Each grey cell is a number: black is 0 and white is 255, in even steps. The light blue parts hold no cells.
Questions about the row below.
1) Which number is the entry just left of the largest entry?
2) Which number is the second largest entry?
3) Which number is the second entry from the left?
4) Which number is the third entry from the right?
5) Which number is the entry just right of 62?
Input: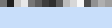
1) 215
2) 231
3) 31
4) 145
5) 47

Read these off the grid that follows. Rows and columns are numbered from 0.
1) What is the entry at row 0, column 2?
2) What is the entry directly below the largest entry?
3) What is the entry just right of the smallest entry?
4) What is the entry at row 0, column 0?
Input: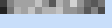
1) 162
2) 148
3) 117
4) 62

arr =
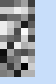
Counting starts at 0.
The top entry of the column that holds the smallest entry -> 160
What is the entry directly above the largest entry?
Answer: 28
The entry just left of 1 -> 136
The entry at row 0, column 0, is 92
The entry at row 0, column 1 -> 92
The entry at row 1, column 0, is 206
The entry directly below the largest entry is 206
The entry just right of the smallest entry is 206
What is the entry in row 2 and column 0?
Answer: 76
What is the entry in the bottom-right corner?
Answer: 176
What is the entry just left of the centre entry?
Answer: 108
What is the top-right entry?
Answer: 60
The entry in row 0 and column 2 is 123
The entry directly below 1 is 176
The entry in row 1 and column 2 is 237
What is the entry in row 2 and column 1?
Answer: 108

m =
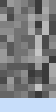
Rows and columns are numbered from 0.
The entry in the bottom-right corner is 154
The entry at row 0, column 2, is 141
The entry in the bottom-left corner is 101
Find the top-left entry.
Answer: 74
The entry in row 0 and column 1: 154
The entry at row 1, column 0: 115
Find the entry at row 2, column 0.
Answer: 169
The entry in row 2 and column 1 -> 74
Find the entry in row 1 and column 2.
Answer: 141
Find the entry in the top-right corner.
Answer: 128

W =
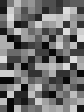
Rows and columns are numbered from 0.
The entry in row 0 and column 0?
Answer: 37
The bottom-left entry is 94
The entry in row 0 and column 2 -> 191
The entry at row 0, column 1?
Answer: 122
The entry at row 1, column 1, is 205
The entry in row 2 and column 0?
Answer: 122
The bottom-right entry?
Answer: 21
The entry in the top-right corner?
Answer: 94
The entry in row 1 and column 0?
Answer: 21

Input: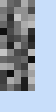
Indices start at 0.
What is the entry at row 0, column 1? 104
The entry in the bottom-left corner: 75
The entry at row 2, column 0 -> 133
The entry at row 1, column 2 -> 145
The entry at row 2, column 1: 46
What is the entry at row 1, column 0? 117
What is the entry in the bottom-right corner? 133
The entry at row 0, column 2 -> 91
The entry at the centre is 160
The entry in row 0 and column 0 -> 172
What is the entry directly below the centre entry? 75
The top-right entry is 117
